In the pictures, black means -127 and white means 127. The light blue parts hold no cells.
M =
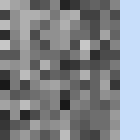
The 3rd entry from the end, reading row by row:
-62
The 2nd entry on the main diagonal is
16
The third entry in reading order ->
26
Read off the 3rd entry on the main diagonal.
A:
47
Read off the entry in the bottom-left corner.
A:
-62
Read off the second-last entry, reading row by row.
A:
-6
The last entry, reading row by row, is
35
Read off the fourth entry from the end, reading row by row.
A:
-52
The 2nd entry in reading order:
35
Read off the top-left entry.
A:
59
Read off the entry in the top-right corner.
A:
4
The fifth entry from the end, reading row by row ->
-17
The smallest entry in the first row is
-92
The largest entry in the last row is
59
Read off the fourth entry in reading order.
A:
-52
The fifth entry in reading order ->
-40

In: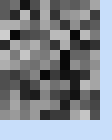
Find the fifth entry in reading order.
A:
37
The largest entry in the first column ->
78
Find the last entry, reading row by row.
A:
-48
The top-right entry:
37
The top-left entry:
-36
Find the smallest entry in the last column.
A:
-78
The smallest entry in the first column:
-89
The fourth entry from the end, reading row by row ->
-69
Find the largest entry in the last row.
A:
69
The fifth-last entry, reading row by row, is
-69
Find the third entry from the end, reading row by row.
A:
37
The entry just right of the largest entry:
-119
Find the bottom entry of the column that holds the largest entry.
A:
15
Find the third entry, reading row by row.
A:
-109
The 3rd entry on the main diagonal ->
15
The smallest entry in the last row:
-89
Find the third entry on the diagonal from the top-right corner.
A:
15

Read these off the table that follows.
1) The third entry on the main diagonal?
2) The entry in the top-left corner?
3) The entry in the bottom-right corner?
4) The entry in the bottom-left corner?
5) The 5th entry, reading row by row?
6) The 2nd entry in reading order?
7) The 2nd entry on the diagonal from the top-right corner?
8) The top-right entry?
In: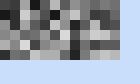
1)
36
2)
-59
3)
56
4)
-80
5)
-36
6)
-68
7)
-59
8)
-15

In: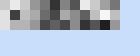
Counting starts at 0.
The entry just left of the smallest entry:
-43
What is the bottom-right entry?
23
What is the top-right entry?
-9
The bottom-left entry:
97
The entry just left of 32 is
74
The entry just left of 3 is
-76
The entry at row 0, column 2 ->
74
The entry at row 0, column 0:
74
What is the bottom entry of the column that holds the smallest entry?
-96
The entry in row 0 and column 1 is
106
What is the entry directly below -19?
-55
